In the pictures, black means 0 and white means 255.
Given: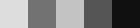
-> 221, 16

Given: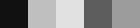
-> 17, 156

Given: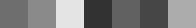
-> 110, 172

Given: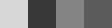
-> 215, 91

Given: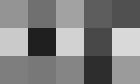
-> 148, 155

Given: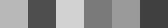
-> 184, 64

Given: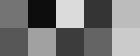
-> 116, 203

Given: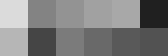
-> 219, 82

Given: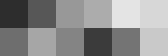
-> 45, 201
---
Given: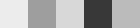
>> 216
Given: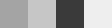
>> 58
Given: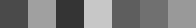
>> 52
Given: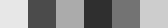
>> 171
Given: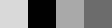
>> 169
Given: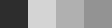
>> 176
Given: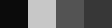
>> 83
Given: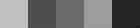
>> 106
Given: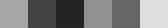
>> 36
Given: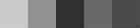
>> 47
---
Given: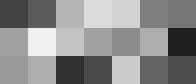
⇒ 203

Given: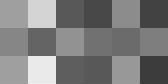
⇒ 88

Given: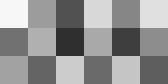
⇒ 106

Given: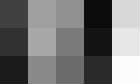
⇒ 108

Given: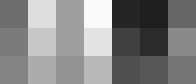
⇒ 80

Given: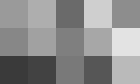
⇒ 121

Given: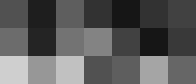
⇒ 94

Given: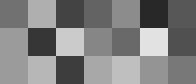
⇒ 191

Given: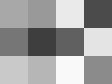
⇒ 182

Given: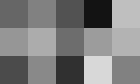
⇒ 48
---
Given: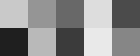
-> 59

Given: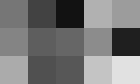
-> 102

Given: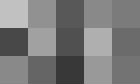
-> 80

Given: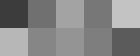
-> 148

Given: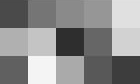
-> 46

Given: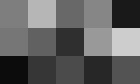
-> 47

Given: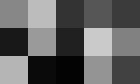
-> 32

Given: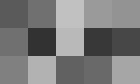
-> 185
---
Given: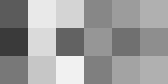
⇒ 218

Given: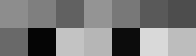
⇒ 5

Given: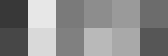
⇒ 217

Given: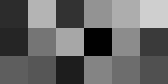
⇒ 117

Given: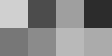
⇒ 139

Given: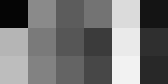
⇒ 122

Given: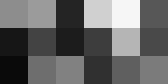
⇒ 67

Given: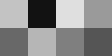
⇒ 182
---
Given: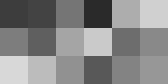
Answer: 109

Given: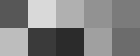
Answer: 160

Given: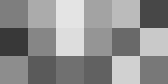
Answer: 105

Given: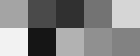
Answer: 144

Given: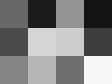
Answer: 205

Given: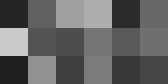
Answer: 89

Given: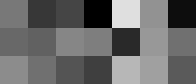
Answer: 152
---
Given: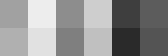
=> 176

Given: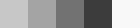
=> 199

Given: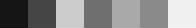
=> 21

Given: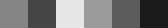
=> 133

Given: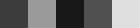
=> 60

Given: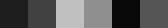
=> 30

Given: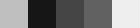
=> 191
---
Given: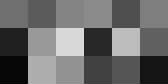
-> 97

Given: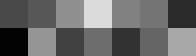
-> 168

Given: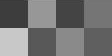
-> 95

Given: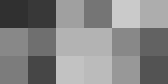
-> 98

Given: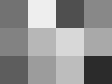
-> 169

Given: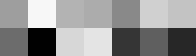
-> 39

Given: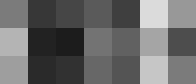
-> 77

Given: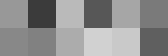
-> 95
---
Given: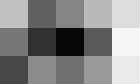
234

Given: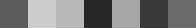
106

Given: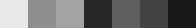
24

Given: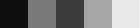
233

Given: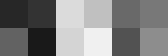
141

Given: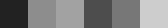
205
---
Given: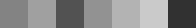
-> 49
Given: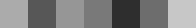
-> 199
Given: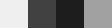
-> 161
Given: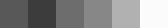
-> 251
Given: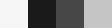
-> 197
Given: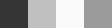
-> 155
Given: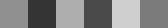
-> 123
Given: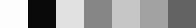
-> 99
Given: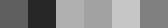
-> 128
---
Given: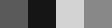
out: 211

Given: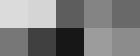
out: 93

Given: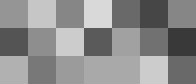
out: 134

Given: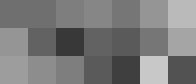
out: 126

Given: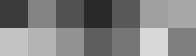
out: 81

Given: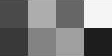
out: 102

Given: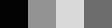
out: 218

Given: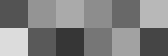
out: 170

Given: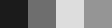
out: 221
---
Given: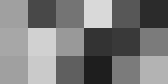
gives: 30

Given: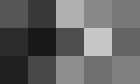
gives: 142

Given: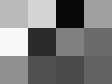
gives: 80

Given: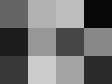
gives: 203

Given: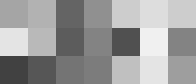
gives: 192

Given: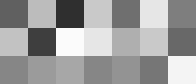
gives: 147

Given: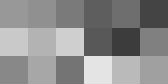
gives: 228

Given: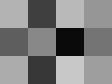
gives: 55
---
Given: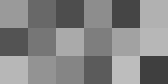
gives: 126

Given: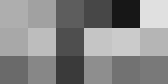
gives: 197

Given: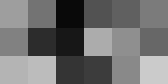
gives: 172

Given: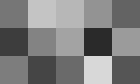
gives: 163

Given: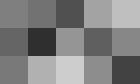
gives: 149

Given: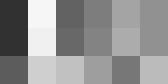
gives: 131

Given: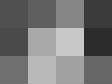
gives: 169

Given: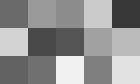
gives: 84
